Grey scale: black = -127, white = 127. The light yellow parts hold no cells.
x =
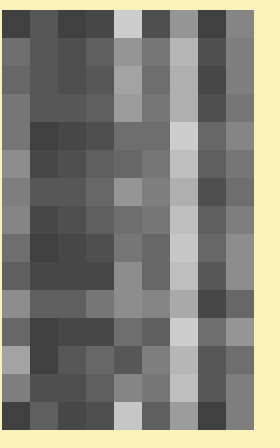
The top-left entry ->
-63
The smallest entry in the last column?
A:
-24
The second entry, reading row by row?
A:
-40
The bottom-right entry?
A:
-1
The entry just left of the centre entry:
-32
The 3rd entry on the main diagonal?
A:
-48
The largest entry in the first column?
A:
35
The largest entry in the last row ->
70
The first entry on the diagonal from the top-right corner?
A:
5
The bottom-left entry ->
-63
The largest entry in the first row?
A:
77
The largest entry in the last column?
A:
21
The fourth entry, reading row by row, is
-56
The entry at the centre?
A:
-17
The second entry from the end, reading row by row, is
-63
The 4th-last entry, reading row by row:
-32

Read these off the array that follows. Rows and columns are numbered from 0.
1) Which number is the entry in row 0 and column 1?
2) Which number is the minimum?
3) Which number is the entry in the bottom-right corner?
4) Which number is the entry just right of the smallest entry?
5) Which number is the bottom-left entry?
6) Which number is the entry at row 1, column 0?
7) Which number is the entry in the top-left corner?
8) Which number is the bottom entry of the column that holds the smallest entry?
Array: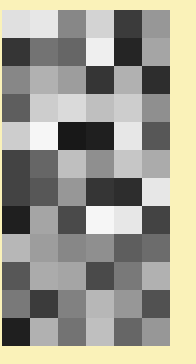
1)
103
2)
-103
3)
23
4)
-96
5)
-96
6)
-74
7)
96
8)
-12

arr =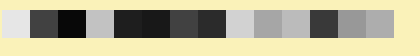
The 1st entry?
102
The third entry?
-119

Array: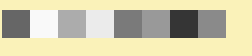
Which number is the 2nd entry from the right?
-74
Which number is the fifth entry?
-5
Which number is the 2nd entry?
121

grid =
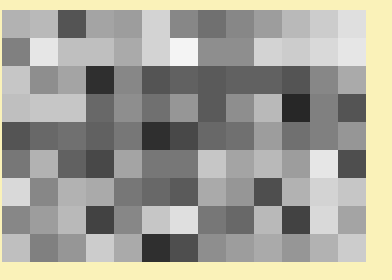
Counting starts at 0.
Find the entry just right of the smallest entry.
0
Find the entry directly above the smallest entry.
-43
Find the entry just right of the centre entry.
-23
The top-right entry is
95
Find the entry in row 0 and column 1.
57
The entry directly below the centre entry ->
-8
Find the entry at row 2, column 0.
70
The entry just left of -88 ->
57
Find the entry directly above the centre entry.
22
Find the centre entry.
-55
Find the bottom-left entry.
63
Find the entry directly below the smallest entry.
-15
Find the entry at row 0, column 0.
50
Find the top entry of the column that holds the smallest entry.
57
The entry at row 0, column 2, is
-43
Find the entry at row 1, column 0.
0
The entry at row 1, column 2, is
63
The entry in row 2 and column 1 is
14
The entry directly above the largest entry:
7
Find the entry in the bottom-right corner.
76
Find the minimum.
-88

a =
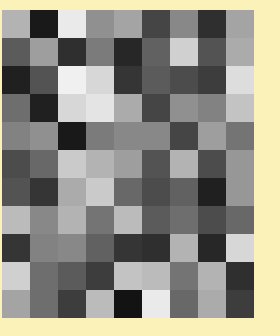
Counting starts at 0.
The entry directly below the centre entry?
-23
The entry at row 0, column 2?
106
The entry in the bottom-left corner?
36
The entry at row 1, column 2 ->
-80
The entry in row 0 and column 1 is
-102
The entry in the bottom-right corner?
-66
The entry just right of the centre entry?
-44
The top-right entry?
36
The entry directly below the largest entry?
87
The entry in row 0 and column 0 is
51
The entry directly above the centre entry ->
8
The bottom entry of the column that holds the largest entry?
-66
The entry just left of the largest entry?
-44
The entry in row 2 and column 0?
-95
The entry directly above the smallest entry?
67
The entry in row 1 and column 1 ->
30
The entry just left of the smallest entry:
59
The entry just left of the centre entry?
51
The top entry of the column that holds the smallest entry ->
36
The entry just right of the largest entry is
87
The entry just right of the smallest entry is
106
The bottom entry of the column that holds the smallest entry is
-108

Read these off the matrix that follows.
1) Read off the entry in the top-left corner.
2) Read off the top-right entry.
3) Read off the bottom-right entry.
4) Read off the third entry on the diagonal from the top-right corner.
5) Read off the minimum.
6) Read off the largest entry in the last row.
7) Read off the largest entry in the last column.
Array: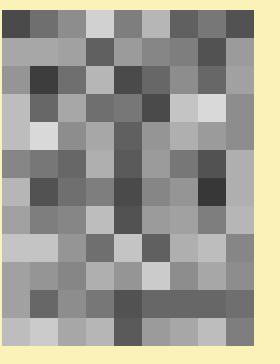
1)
-53
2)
-45
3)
-1
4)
13
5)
-72
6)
75
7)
54

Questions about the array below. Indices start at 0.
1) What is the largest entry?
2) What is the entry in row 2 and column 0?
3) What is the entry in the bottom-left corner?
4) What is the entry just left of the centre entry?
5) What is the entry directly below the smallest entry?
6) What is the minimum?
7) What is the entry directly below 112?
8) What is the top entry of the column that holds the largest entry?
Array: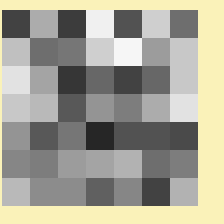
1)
118
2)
98
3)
57
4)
-39
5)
36
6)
-89
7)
79
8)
-45

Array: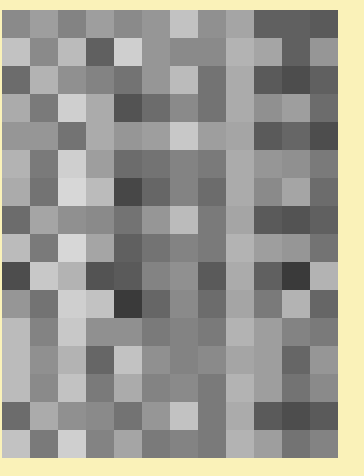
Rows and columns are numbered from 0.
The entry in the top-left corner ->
10
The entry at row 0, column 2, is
3
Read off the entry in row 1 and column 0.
66
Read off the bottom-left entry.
66
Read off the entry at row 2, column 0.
-19
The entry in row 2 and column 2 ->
16
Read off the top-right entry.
-37
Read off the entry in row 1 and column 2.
59
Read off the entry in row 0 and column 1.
30
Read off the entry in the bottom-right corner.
3
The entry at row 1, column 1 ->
10
